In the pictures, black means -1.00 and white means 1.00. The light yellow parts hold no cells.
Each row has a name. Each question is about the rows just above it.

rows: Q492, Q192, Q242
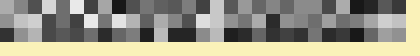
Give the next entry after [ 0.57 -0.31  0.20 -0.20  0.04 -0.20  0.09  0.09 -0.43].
[0.35]
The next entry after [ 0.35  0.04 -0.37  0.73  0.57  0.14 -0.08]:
[0.35]
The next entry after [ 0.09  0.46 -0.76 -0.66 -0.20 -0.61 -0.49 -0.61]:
[-0.08]
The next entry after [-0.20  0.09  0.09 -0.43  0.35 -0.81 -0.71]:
[-0.31]
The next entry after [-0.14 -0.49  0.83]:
[-0.08]

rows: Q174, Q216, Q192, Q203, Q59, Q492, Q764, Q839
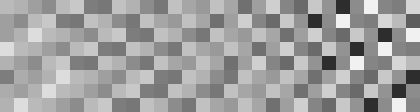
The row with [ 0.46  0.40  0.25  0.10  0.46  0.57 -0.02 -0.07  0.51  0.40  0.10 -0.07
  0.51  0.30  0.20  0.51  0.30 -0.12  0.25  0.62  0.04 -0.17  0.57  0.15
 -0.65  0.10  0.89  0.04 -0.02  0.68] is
Q174
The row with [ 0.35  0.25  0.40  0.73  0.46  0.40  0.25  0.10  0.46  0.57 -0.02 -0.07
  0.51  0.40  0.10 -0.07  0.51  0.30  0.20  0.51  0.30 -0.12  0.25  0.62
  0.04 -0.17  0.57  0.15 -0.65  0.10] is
Q764
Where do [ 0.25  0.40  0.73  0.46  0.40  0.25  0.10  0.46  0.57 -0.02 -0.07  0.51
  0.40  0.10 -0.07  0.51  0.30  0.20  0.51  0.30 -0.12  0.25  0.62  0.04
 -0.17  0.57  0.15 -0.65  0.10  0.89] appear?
Q192

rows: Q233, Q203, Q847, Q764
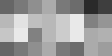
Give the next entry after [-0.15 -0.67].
[-0.51]
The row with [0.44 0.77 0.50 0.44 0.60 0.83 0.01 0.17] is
Q203
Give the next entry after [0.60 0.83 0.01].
[0.17]
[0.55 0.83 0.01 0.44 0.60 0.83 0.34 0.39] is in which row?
Q847
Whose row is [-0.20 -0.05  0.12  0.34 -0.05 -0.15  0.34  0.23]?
Q764

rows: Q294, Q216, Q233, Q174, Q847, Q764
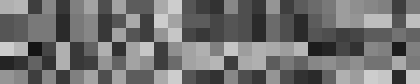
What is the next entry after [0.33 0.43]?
[-0.51]
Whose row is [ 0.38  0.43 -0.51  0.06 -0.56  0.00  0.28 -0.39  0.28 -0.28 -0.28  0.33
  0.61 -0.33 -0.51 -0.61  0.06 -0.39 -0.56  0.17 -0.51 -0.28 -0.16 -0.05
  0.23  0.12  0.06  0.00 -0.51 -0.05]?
Q294
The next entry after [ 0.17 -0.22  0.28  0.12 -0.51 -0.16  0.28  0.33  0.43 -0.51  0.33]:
[0.38]
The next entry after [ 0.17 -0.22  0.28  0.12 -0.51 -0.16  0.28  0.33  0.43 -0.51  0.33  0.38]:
[-0.28]

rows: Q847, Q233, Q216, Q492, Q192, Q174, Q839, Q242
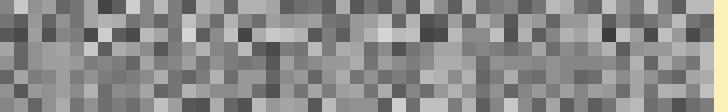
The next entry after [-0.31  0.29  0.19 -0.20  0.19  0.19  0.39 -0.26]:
[0.04]
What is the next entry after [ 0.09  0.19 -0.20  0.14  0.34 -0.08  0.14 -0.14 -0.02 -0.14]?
[0.45]
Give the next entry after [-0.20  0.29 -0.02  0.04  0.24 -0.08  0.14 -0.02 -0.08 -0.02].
[-0.31]
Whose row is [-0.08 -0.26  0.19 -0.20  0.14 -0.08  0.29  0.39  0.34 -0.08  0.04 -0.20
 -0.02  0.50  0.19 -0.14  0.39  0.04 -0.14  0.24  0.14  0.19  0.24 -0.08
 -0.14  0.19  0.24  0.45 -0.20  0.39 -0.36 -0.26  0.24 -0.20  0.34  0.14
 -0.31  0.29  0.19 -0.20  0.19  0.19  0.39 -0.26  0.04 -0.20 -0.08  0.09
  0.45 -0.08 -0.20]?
Q233

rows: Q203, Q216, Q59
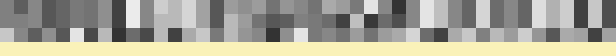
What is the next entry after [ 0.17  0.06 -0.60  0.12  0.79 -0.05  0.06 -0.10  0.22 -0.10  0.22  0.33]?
[0.67]
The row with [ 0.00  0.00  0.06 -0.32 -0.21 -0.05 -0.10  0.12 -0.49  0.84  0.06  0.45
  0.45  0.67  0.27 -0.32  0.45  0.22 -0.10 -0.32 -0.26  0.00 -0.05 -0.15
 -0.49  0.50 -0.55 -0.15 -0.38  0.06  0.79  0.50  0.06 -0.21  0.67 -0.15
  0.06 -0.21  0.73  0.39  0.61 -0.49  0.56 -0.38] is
Q216
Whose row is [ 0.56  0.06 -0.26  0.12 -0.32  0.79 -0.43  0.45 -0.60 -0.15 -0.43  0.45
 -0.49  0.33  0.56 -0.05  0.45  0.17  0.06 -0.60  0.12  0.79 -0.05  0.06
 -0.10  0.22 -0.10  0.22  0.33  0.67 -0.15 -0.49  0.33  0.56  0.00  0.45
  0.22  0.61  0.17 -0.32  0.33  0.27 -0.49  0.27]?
Q59

